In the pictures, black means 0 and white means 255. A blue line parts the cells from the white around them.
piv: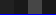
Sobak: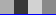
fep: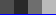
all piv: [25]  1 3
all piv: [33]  0

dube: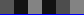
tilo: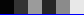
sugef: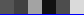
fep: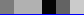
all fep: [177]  1 2
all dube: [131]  2 5

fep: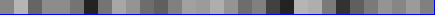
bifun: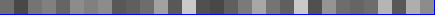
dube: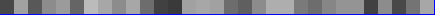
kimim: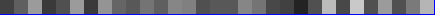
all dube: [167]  7 9 14 30
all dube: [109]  10 16 22

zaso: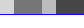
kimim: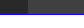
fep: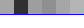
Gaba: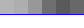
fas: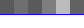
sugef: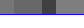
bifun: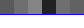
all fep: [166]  0 4
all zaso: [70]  4 5
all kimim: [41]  0 1
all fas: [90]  0 2
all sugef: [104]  1 2
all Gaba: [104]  5
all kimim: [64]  2 3 4 5

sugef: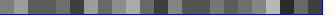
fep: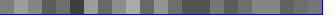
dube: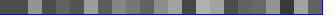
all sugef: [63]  5 11 22
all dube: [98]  4 10 17 22
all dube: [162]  12 15 21

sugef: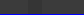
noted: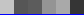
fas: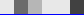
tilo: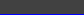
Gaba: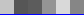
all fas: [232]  0 3 4
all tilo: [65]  0 1 2 3 4 5
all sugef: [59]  0 1 3 4 5
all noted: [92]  2

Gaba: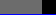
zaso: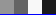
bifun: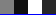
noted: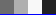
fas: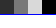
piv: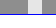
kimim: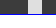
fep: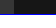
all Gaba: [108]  0 1 2
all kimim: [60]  0 1 3
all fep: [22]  1 2 3
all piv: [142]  0 1 3
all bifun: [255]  2
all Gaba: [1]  3
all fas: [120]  1

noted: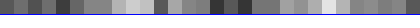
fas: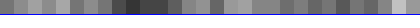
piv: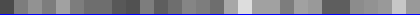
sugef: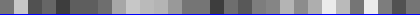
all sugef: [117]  0 13 14 25 29
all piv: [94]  11 23 24
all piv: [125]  1 3 5 10 14 20
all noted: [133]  6 7 13 25 28
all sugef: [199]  1 9
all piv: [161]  4 18 19 21
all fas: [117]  0 5 7 23 25

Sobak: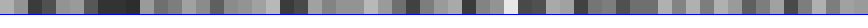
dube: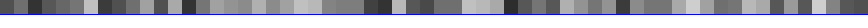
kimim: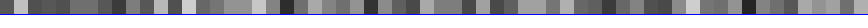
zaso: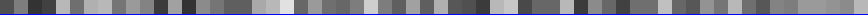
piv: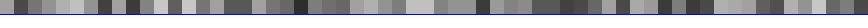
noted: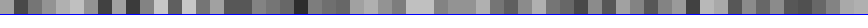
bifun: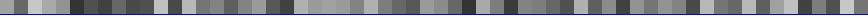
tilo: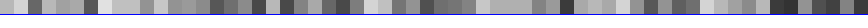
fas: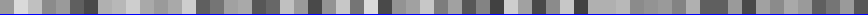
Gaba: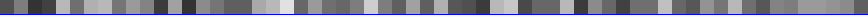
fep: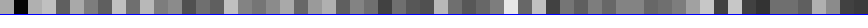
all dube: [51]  2 13 27
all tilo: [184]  0 3 19 42 51 54
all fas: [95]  5 14 50 51 58
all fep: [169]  0 5 20
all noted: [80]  57
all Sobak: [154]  5 10 27 31 52 61
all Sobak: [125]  12 30 43 50 54 57 59

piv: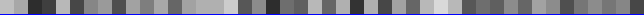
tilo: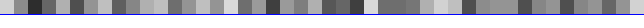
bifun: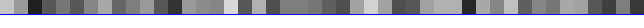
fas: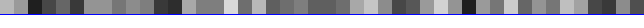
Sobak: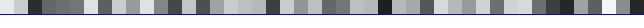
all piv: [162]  9 13 28 38
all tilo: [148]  6 13 15 35 36 39 42 44

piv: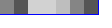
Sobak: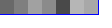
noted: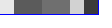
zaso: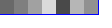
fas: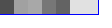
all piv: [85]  1 6
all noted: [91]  1 2
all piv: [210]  2 3

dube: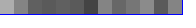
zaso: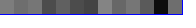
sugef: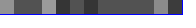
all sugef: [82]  1 2 5 7 8 9 10
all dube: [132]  1 7 12
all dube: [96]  2 4
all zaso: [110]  1 12
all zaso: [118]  2 9

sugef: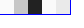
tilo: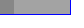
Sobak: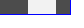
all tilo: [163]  1 2 3 4
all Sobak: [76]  0 1 4
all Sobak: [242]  2 3
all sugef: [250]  0 3
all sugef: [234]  4
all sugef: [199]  1

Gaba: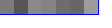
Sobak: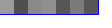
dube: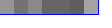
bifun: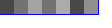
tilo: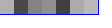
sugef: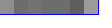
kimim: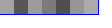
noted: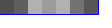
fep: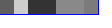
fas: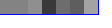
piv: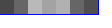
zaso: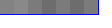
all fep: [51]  2 3
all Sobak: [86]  4 6

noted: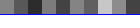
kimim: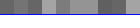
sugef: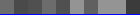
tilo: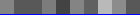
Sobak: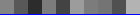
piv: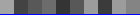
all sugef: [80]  2 4
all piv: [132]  9
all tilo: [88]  1 2 9
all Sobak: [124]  3 6

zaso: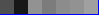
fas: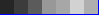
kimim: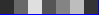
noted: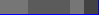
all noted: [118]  0 1 5
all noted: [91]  2 3 4

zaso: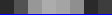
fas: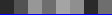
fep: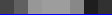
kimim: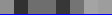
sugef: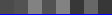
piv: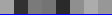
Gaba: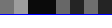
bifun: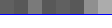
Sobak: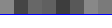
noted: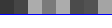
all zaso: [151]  2
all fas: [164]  4
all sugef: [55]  5 7

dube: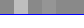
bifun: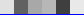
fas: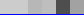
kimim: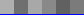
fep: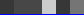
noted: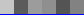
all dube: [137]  0 2 4 5
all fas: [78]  4
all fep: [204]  3
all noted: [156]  2

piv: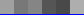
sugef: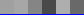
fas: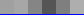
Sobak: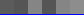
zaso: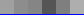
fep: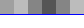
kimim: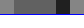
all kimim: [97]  1 2 3
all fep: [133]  2 4
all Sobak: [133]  2 4
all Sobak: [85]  1 3

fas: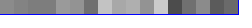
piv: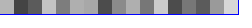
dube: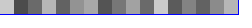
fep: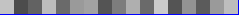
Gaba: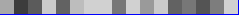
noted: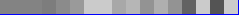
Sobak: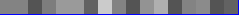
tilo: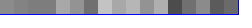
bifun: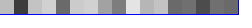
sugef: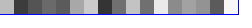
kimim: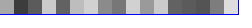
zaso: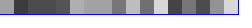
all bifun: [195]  2 11
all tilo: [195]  7
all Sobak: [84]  2 9 12 15
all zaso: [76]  2 3 14
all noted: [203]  6 7 14 16

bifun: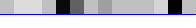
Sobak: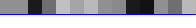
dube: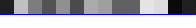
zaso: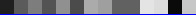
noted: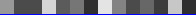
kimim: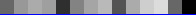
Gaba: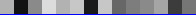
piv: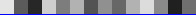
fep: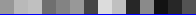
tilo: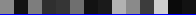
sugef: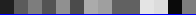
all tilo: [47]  3
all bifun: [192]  0 3 6 8 9 10 13
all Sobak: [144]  0 1 7 11
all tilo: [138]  0 9
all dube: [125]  2
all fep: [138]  10

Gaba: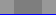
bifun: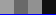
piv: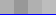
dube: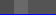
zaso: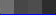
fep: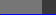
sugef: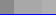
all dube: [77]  0
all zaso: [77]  2
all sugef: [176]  3
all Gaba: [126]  1 2
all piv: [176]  0 2
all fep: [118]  0 1 2

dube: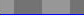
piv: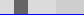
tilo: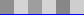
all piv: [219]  0 2 3
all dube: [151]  0 3 4
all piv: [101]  1
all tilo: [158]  2
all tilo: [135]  4
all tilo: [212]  1 3

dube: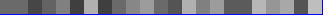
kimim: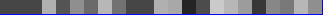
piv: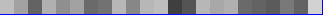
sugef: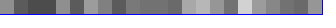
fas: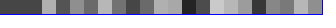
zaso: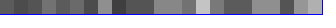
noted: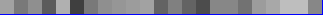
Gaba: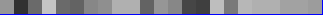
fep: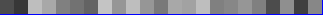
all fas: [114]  8
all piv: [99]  2 18 21
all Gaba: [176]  8 9 18 19

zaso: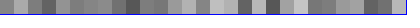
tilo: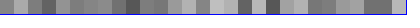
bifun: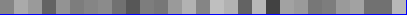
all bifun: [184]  18 28
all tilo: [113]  8 26 27
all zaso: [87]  9 19

